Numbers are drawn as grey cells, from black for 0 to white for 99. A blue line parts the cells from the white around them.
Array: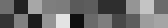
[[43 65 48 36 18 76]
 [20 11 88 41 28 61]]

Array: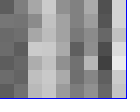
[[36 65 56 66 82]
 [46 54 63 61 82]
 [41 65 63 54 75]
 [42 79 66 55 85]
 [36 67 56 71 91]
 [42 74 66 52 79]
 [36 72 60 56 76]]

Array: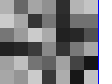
[[69 64 18 76]
 [79 20 16 44]
 [46 79 13 31]
 [13 23 20 65]
 [62 45 63  8]
 [65 79 67 75]]

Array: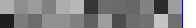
[[68 60 67 21 41 51 61]
 [12 42 56 38 30 44 43]]

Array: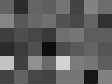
[[38 39 45 51]
 [52 40 32 39]
 [24 27 43 36]
 [17 31 30 39]
 [76 56 82 46]
 [26 27 46  9]]

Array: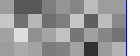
[[61 34 58 73 61]
 [77 71 49 37 53]
 [63 56 75 62 45]
 [61 63 51 19 70]]
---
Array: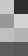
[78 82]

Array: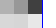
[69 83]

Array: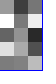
[60 47 16]

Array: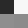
[16 54]

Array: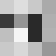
[80 58 16 59]

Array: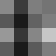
[53 10 52 49]

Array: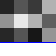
[14 90  9]
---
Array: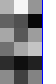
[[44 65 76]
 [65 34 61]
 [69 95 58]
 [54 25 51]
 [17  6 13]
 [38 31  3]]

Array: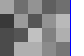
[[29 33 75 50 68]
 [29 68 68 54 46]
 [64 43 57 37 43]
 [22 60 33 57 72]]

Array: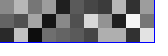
[[39 31 64  8 53 31 84 57 12 95 46]
 [53 71 46 61 12 35 27 23 71 19 61]
 [16 75  5 43 39 35 27 68 68 19 88]]

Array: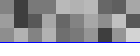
[[55 69 51 69 43 47 58 24 58 82]
 [51 24 47 47 72 69 72 40 37 65]
 [61 24 34 65 40 51 65 55 75 34]]

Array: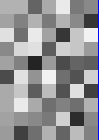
[[87 43 91 63 21 77 94]
 [53 84 87 36 81 77 60]
 [63 50 69 47 69 53 21]
 [66 91 66 43 50 43 69]
 [29 87 57 94 43 32 81]
 [63 57 53 47 81 17 53]
 [60 25 43 69 39 73 50]
 [69 69 39 66 91 47 53]
 [66 77 36 73 32 87 25]
 [63 50 14 60 29 39 36]]

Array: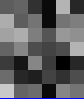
[[23  8 52 23  0 15]
 [63 67 49 33 59 56]
 [67 36 45  4 45 49]
 [78 39 42  4 52 45]
 [39 52 30 26 30 70]
 [36 39 19  4 70 15]
 [42 15 12 26 19 30]]

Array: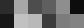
[[ 9 75 72 23 48 51]
 [17 65 30 37 55  5]]
